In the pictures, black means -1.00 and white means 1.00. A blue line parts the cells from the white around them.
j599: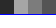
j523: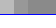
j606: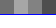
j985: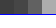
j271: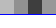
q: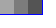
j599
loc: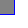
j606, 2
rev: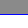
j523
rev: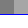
j599

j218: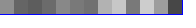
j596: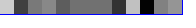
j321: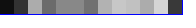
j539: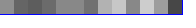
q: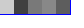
j596
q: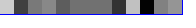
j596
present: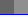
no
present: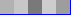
yes
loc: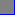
j596, 11
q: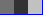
j596
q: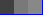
j596

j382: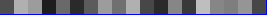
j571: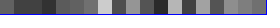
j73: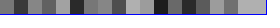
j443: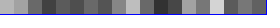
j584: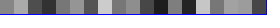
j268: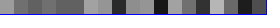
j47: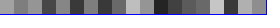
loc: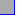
j584, 1
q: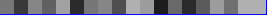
j73
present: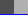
yes

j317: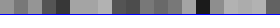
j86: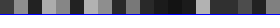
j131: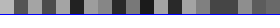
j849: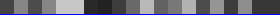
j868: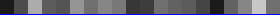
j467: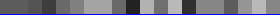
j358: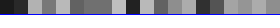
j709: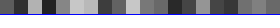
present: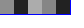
yes
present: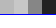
no
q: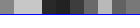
j849
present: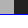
yes
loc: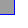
j131, 6
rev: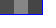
j849

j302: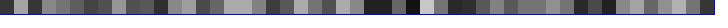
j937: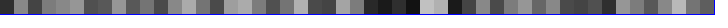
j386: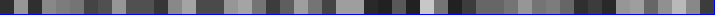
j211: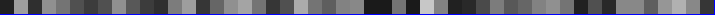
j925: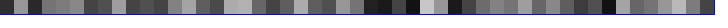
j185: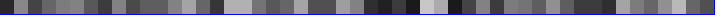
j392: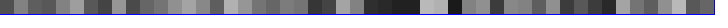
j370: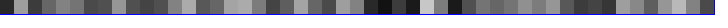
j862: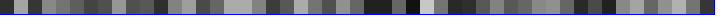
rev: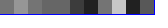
j386
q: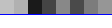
j937
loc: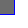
j925, 34

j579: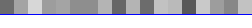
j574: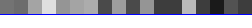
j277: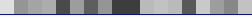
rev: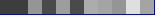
j574
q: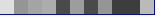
j574
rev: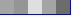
j574
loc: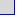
j579, 2
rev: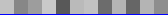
j579
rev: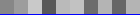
j579
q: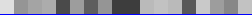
j277

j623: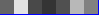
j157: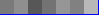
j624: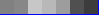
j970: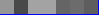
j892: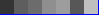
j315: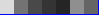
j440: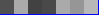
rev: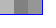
j157
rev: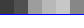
j624
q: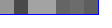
j970
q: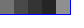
j315
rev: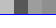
j892
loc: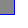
j624, 1

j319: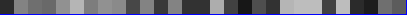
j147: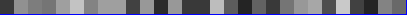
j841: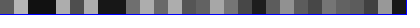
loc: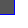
j841, 13
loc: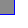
j319, 8
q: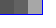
j841

